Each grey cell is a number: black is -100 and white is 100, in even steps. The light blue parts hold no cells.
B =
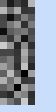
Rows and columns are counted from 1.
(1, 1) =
-16
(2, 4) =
-59
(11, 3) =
-33
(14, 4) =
3
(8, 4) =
34
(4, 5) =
-4
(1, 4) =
-68
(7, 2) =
17
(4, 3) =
19
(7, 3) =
-71
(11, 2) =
46
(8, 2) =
-45
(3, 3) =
-47
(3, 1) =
-45
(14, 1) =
-55
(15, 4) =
59
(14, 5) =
-65
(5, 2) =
-27
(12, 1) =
38
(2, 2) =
-13
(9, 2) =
-3
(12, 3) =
27
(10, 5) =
-70
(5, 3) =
-14
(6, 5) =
-33

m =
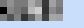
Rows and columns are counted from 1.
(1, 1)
-8
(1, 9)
0
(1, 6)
12
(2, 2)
4
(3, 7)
-48
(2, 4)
-21
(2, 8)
8

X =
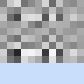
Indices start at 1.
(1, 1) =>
4
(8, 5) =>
91
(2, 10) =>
31
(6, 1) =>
42
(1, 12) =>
31
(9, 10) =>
42
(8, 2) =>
-29
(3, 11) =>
62
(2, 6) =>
29
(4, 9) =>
37
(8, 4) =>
88
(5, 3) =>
43
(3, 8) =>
75
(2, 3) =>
0
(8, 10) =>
44
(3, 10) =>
38
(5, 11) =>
20
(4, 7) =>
23
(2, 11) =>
40
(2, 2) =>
13
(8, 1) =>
64
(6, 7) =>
-5
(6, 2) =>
6
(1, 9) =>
54
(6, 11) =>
42
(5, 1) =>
18
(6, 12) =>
27
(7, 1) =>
9
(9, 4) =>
71
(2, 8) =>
49
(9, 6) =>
32
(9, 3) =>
-31
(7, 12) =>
24
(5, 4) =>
15

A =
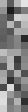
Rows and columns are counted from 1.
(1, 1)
39
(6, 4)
-69
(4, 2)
42
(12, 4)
18
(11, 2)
-29
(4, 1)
-19
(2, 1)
14
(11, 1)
28
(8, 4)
-2
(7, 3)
2
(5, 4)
33
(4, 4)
45
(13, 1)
-42
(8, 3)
28
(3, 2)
-42
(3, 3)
65
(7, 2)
-13
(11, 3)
36
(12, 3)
-15
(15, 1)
73
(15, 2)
-9

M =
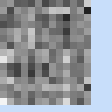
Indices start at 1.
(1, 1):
8
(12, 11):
9
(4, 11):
2
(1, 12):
-25
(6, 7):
20
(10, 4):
2
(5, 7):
13
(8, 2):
53
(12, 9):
-10
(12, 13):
52
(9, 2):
41
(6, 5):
49
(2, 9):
48
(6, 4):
1
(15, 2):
38
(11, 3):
-49
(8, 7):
33
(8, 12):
-12
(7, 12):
-4
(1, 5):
-36
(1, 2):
18
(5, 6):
-11
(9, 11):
-1
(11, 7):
-40
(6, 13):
-8
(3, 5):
32
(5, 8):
-17
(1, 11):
-2
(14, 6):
2
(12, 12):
-18
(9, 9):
8
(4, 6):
-8
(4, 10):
-28
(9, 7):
28
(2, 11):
-2
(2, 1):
21
